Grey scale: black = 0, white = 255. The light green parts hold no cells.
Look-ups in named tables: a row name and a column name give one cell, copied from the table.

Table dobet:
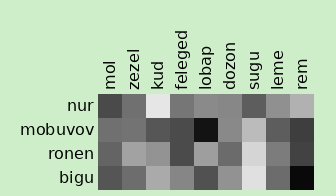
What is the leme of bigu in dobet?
108
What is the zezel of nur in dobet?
112
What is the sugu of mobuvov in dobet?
187
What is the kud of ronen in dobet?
147
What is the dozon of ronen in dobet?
107
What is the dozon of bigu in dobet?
146
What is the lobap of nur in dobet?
138
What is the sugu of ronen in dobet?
213
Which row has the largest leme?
nur

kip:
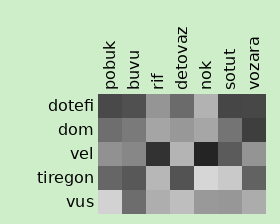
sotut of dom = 116
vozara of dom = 62
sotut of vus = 151
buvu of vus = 109
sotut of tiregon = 201
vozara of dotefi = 71
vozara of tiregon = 98
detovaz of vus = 190
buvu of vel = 135
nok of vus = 153
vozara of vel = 148
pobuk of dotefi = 73
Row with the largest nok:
tiregon

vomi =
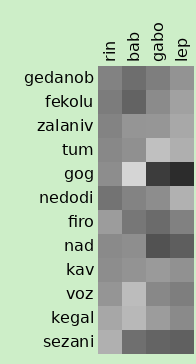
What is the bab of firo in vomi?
119
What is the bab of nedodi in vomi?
131
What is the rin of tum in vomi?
136
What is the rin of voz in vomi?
149
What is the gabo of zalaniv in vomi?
150
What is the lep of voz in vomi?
126
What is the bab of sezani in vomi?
111
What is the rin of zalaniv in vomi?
131
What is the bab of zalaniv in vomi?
149
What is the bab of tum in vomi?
144
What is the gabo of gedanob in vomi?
126
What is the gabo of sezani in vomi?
100
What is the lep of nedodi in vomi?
177
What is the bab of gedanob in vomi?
110
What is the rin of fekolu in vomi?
124
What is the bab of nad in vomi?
142
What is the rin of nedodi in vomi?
115
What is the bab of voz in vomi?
188
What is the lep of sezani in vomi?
96

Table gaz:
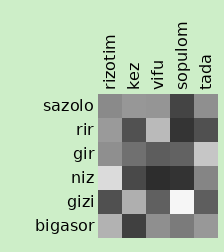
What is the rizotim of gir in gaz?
143
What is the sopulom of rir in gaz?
52
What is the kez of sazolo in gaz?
151
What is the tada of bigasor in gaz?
152
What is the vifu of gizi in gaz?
96
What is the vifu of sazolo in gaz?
149
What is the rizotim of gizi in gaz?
80
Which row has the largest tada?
gir

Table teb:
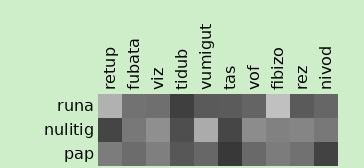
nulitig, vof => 140
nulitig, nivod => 120
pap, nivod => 66
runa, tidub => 63
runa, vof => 100
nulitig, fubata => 120
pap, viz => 127
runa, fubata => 114
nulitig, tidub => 78
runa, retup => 177
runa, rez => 90
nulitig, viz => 143
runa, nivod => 102
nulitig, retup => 69
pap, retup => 124
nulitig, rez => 133
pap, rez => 113
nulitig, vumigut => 171
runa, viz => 111
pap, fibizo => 124
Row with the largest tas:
runa

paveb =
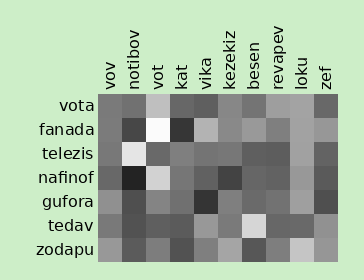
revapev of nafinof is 98
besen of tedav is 214
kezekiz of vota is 135
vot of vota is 191
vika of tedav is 152
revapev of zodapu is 126
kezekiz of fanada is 137
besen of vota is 116

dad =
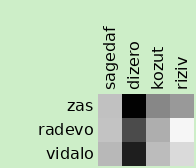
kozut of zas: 135
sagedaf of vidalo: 184
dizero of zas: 2
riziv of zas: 153
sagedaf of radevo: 195
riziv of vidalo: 218
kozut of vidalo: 188
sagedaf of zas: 193
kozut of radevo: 174
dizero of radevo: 75
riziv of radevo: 246
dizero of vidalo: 30

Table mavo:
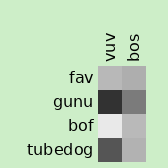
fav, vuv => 184
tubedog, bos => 178
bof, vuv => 233
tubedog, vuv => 85
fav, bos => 174
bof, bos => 185
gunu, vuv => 50
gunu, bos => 123

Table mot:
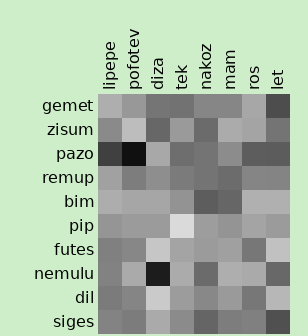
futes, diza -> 198
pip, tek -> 218
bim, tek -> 147
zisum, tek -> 154
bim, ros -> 176
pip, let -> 155
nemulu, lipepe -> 130
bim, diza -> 166
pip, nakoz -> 157

